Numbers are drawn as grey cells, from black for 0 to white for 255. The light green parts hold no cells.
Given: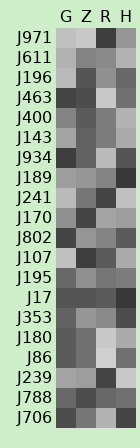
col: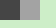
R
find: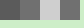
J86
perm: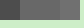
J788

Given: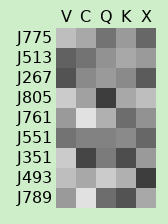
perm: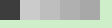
J493
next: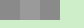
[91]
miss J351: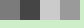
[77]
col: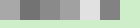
C
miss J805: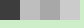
[161]

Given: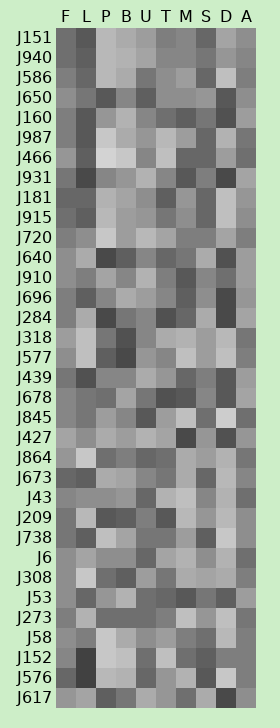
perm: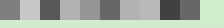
J576
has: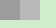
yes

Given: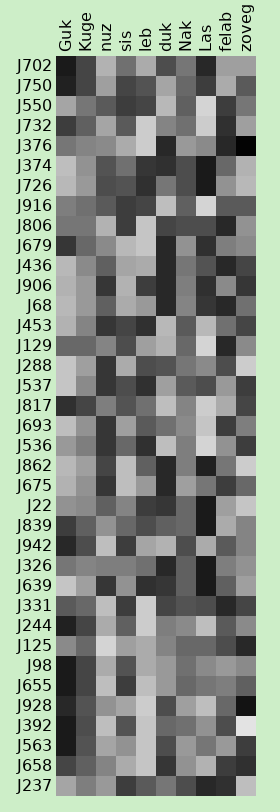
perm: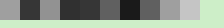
J639
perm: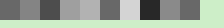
J129

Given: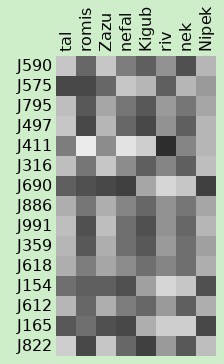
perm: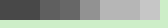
J497
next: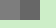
[154]
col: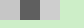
nek

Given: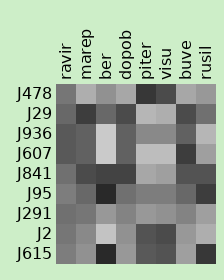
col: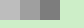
visu
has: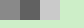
no
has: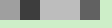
no
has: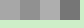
no

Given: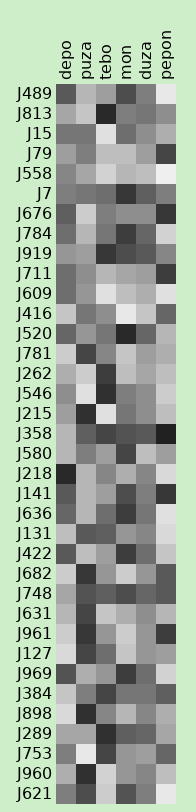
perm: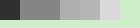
J898
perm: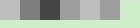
J79

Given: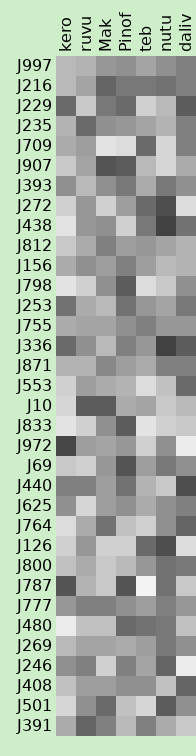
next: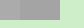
[144]
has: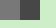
no
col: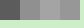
Mak
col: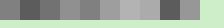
Pinof
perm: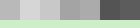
J907
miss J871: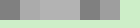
[136]

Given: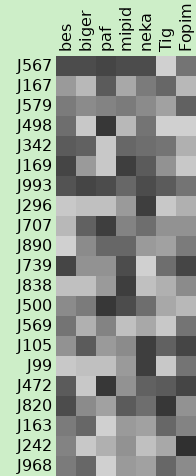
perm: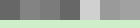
J163
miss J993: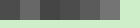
[83]
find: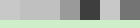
J99
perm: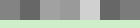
J163
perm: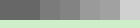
J163

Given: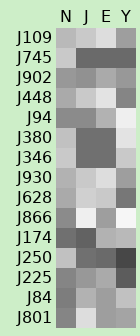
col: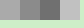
N
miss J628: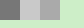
[208]
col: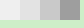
Y
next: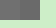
[71]
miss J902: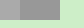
[145]

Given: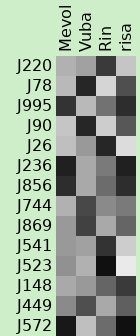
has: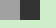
yes
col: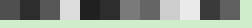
risa
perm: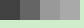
J869

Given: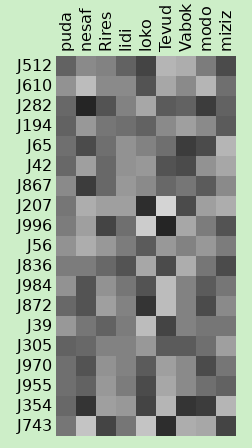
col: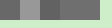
puda
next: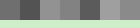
[75]

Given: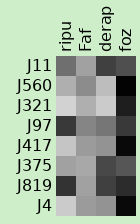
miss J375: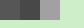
[168]
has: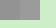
no
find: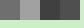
J11
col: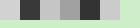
ripu

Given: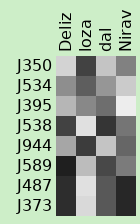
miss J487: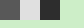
[39]
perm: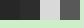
J373
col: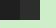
Deliz

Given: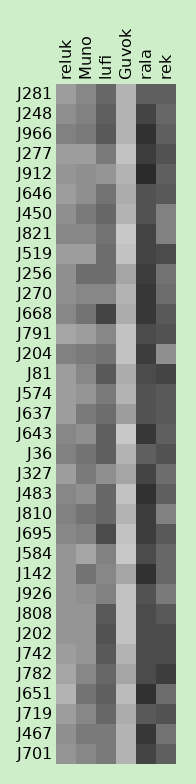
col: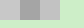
Guvok
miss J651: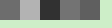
[187]
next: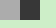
[89]

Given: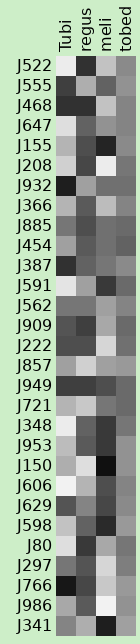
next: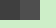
[106]
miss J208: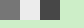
[208]

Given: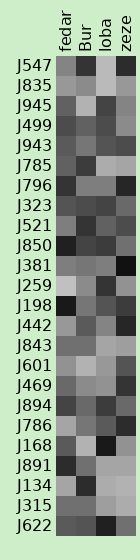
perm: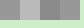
J835
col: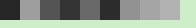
zeze
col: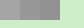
loba

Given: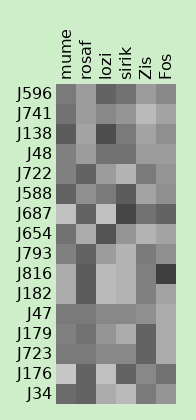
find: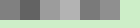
J793
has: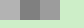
no
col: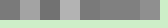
Zis
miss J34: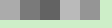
[107]
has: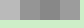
no

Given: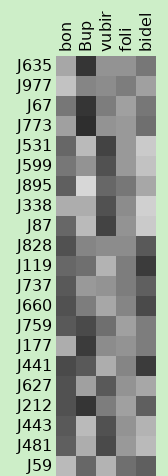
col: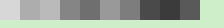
Bup
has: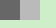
yes

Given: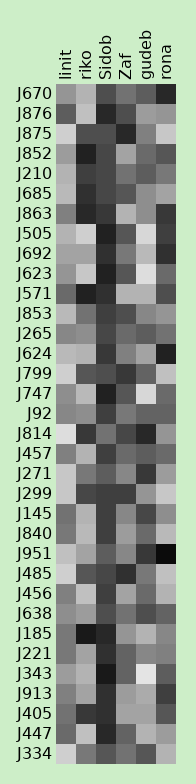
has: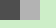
no
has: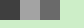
yes
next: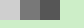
[114]
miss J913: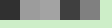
[171]
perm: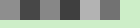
J145
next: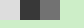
[71]
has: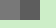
yes

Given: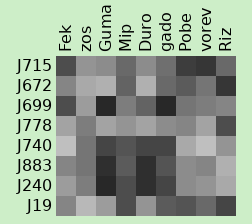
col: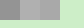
Riz
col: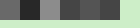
gado
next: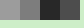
[47]

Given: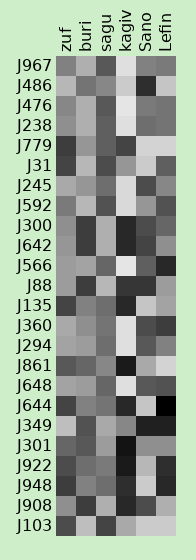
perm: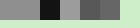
J301
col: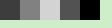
Lefin

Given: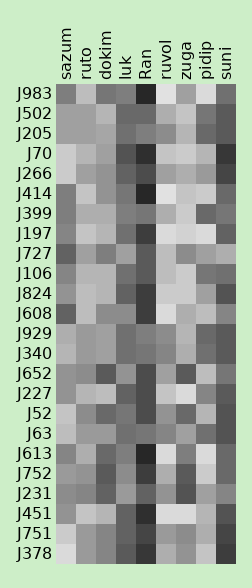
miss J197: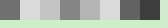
[210]
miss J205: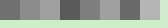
[166]
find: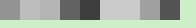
J824

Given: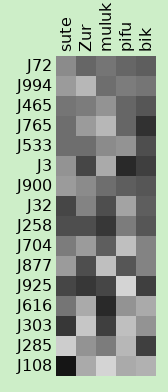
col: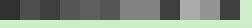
bik
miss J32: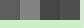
[163]
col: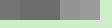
sute
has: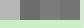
yes
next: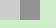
[124]
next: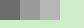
[102]
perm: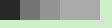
J616

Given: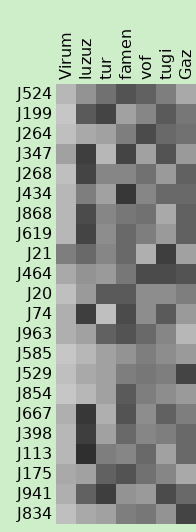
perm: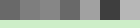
J398
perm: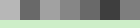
J398
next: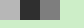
[134]
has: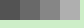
no
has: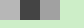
yes

